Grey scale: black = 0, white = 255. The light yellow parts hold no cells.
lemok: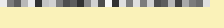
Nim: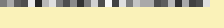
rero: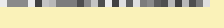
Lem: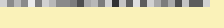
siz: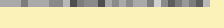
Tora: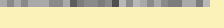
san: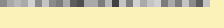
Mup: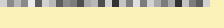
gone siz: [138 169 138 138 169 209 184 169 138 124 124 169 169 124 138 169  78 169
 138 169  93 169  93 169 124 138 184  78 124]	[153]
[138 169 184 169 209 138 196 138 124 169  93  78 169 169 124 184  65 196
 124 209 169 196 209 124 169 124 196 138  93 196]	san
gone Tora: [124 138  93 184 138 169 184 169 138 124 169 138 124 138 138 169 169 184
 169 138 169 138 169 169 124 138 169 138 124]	[78]
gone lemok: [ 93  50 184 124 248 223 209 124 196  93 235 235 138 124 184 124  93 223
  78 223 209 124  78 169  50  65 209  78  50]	[109]

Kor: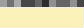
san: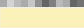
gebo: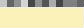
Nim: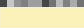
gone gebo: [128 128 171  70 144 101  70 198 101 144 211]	[85]
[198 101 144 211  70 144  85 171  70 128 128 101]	gebo
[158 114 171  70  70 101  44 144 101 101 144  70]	Kor

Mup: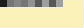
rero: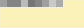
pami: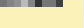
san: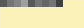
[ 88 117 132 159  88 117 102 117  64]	san
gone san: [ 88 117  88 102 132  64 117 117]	[159]
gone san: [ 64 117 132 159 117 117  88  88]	[102]
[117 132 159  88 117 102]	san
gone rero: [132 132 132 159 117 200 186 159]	[172]
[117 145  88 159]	Mup

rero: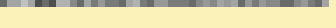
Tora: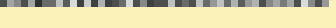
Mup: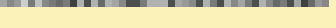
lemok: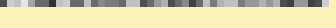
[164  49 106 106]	Tora
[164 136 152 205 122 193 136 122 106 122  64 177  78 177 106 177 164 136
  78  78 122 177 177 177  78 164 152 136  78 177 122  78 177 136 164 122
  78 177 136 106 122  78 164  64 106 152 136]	Mup
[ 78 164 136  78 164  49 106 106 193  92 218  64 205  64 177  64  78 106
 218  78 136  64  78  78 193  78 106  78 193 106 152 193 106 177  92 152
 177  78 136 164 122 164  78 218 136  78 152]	Tora

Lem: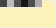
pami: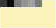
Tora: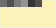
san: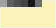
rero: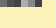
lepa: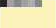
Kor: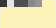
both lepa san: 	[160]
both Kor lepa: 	[135]
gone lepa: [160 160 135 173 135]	[38]
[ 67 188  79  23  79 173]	Lem
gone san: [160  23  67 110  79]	[95]
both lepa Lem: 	[173]

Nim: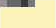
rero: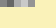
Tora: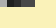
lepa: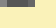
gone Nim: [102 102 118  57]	[148]
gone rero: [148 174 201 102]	[133]
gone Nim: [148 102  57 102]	[118]
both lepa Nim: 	[102]

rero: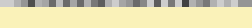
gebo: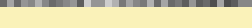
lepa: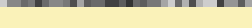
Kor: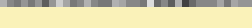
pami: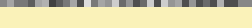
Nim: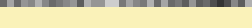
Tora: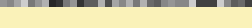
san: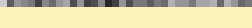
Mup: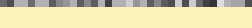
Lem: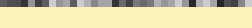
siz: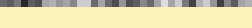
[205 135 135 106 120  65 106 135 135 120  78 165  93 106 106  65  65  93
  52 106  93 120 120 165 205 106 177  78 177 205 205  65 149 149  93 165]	lepa
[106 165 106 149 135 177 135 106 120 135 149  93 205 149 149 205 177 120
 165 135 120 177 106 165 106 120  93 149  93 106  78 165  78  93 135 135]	gebo
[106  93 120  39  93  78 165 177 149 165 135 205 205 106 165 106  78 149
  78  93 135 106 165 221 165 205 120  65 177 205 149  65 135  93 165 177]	siz
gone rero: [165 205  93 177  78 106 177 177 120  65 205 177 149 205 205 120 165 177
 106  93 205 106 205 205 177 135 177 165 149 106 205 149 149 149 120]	[189]
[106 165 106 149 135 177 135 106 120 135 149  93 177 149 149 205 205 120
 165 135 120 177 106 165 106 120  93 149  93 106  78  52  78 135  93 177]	Nim

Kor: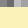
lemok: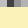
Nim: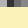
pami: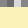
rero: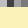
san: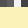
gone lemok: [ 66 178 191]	[147]
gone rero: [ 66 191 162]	[122]

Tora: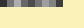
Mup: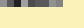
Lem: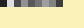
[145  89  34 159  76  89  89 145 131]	Mup
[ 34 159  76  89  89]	Mup
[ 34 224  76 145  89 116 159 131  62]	Lem

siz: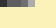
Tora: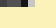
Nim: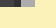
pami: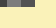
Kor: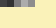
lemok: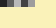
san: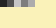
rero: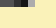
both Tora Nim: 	[66]
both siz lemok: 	[95]
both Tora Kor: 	[66]
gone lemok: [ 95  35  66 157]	[185]
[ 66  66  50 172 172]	Nim
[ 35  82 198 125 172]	san
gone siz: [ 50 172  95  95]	[111]

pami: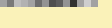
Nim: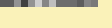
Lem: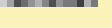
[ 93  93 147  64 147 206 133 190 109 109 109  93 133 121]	Nim
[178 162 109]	pami

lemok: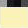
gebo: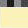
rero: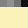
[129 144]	rero
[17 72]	lemok
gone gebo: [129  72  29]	[144]
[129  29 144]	gebo
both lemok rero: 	[17]
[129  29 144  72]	gebo

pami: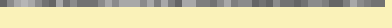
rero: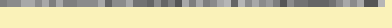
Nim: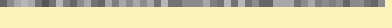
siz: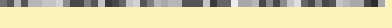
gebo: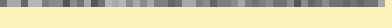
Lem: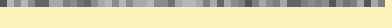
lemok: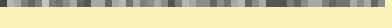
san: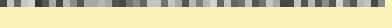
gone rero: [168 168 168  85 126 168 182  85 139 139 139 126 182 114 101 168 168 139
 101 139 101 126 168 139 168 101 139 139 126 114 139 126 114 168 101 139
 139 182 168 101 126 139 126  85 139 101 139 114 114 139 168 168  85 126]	[154]
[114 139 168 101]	lemok

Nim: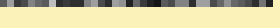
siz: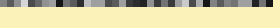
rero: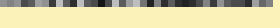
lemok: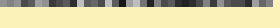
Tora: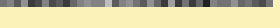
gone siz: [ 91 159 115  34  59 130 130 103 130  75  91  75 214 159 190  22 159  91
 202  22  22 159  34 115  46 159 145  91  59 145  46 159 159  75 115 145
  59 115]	[174]
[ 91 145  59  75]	Tora
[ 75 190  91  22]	lemok
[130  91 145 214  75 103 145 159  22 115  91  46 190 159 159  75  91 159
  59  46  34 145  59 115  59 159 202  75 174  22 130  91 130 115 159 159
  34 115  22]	siz
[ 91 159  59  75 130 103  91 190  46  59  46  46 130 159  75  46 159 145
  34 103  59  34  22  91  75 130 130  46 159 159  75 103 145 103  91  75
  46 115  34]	Nim

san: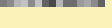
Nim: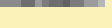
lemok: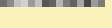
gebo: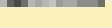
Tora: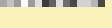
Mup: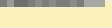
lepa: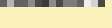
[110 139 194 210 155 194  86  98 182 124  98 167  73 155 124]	lemok
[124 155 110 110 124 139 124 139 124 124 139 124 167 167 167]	Mup
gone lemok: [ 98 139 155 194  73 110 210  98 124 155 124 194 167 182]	[86]
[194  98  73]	san
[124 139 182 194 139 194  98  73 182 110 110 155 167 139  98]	san

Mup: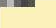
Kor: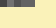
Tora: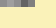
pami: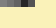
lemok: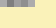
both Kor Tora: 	[99]
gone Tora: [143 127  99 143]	[159]
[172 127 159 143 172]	lemok
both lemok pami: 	[127]
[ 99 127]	Tora
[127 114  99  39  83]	pami

